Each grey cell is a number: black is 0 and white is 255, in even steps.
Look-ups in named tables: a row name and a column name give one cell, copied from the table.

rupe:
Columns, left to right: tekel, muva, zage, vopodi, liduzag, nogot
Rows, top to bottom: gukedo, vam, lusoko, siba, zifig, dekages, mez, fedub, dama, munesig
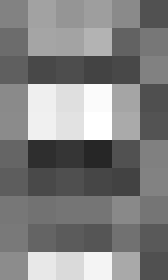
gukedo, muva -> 162
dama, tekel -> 121
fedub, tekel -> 119
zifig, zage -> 226
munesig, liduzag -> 169
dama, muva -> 100
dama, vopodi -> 85
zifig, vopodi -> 255
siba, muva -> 239
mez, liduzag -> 66
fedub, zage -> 117

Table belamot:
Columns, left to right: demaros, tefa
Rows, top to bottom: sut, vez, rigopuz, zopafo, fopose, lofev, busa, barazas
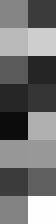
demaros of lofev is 151
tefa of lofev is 152
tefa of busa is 95
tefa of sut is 59
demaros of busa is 59
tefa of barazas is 254
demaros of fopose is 12
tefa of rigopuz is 37
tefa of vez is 206
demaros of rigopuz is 90
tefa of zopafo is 53
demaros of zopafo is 38

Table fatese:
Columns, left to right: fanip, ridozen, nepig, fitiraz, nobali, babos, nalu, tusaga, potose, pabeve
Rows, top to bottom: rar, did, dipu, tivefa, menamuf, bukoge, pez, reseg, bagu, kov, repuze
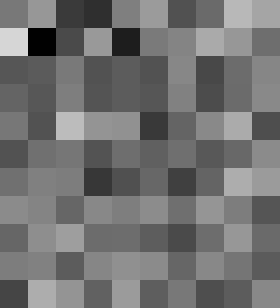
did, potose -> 151
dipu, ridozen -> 91
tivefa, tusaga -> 76
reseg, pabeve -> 85
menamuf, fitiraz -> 148
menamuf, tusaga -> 137
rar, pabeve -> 165
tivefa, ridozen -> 87
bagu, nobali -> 109
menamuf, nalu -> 100
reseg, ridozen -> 132
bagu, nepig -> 158
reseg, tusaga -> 149
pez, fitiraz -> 55

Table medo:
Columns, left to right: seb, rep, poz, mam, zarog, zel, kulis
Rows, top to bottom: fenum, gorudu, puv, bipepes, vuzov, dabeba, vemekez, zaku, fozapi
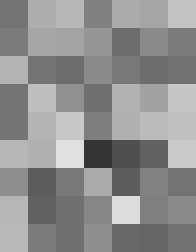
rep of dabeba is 176
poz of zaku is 111
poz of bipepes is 145
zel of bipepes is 162
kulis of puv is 114
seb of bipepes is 116
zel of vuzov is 187
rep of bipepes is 190
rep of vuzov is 181
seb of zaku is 182
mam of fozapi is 143
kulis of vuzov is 192
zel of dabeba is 97
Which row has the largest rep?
bipepes

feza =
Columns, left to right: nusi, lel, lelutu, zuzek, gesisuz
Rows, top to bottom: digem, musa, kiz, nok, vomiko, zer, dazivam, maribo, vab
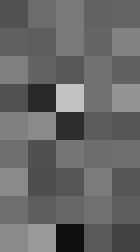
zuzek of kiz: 113
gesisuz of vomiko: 86
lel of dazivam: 78
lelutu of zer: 118
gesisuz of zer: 110
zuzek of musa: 101
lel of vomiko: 138
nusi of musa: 96
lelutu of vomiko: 46
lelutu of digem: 121
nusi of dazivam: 138
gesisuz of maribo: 94
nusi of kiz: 127
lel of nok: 40
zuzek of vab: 89
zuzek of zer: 109
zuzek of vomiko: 92
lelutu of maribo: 102

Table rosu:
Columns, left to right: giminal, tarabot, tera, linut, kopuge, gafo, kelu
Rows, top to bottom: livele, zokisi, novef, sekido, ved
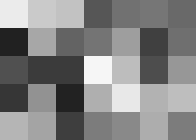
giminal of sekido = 54
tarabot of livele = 202
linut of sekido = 175
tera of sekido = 34
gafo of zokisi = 64
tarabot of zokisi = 167
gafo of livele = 118
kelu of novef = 151

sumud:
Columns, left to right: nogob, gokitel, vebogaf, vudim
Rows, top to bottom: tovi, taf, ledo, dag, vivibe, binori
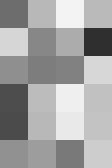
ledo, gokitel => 125
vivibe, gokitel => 184
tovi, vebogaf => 243
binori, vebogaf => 121
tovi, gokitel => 184
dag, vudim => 193

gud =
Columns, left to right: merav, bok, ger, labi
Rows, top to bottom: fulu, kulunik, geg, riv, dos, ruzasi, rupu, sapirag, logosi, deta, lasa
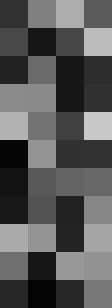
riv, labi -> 48
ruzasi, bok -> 147
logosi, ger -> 36
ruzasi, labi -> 50
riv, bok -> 138
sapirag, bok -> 83
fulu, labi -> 90
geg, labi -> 45
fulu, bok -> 128
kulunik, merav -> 72

